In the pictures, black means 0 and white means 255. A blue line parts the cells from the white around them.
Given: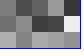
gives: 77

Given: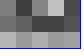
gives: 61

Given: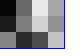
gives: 105

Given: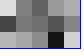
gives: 128

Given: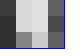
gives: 217

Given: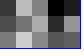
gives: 187

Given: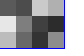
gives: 76
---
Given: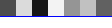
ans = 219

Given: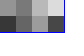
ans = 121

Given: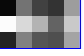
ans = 115

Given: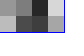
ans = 125

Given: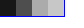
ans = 78

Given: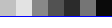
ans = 227

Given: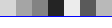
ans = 165

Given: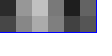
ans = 151

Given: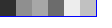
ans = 143
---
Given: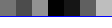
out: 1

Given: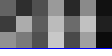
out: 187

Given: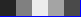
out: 236

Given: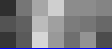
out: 160

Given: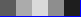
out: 218

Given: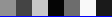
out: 5
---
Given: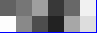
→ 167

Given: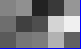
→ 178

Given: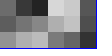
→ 101

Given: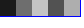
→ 82

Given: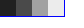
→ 161

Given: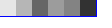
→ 131

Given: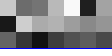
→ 93

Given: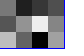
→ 2

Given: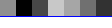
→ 112

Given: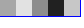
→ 33
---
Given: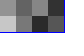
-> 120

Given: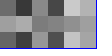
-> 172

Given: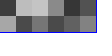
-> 74

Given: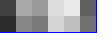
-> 134

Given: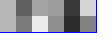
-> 123

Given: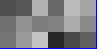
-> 146

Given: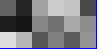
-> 21

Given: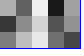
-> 140

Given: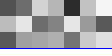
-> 230

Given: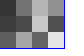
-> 74
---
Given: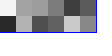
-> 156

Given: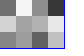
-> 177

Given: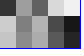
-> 179

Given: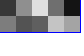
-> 223

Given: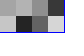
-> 143

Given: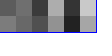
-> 59

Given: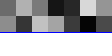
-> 122
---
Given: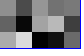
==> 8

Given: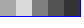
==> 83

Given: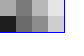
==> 107

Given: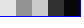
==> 49

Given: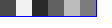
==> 74

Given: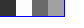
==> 106
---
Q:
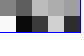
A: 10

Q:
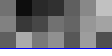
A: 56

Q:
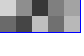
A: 69

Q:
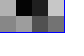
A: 157

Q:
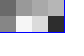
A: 246

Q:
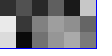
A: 55

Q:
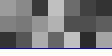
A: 121

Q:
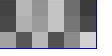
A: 176

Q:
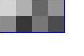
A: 55

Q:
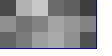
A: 115
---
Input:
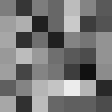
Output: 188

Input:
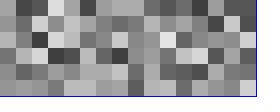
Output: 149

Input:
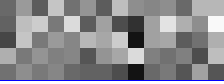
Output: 121

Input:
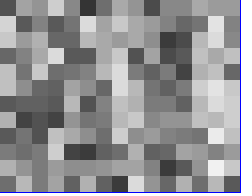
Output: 123

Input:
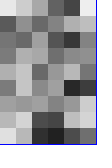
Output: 48

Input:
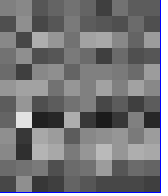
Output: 55

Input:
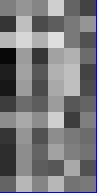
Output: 133

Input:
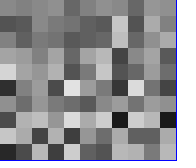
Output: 184
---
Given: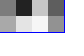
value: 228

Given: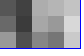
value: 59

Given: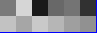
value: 166

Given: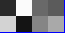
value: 20

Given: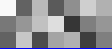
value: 150

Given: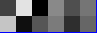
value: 15

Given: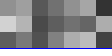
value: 180

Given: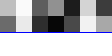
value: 234

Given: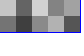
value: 63

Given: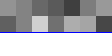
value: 131
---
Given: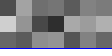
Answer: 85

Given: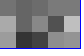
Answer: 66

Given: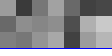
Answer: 65

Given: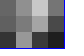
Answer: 152

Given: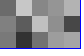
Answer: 114

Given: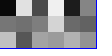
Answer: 155

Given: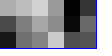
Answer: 203
